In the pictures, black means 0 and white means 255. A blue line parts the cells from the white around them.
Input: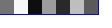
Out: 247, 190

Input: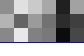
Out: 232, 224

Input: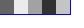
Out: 235, 196

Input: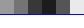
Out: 234, 154

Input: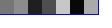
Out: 199, 170

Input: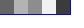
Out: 241, 179

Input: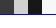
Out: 247, 208

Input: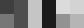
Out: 219, 211

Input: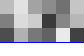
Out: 234, 226

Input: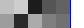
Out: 205, 192
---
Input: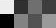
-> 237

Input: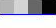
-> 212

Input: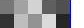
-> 218

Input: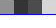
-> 214

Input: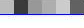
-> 204

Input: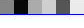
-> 235

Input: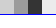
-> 236
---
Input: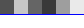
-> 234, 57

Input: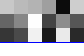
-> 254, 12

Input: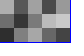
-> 201, 46

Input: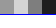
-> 212, 30

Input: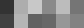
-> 200, 51

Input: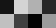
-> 212, 4

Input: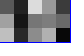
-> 220, 8
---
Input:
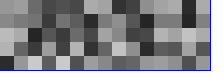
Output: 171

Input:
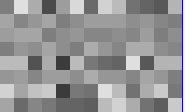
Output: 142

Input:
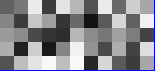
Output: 67

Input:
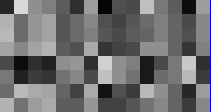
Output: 135

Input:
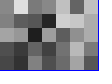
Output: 172

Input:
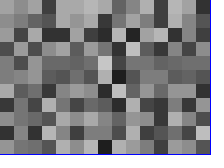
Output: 63

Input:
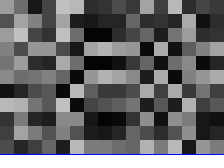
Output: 51
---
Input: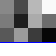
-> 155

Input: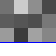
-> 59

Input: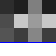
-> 61

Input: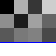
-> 121

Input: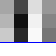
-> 40

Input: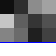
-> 107
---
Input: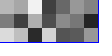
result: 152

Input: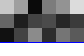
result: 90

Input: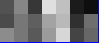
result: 103

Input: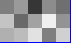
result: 208

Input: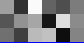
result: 132

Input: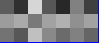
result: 101

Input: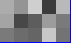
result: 115

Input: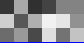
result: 195

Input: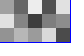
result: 75
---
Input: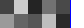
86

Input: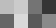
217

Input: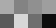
215

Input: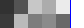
125

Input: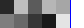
54

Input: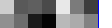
185

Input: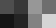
36
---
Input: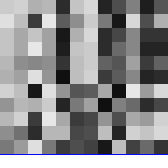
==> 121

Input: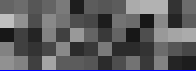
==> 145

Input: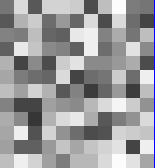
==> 190

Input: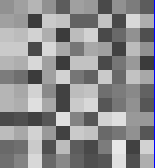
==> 111

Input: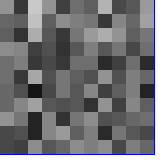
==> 72

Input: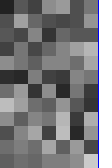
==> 95
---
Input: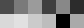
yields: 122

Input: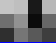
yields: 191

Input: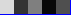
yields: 51

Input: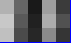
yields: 102

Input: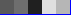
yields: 110

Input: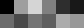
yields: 158

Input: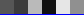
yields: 60

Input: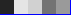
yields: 229

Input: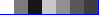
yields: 123

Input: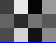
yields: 232
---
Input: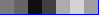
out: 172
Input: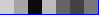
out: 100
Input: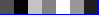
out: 254
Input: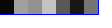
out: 88
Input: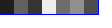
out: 109
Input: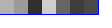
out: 101
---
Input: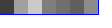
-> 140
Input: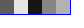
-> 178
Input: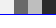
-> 43
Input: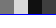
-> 62
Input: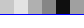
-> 160
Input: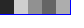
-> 173
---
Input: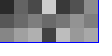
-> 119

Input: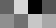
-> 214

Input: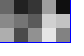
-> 90

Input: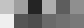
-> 174

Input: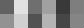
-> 161

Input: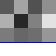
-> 39

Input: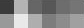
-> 87
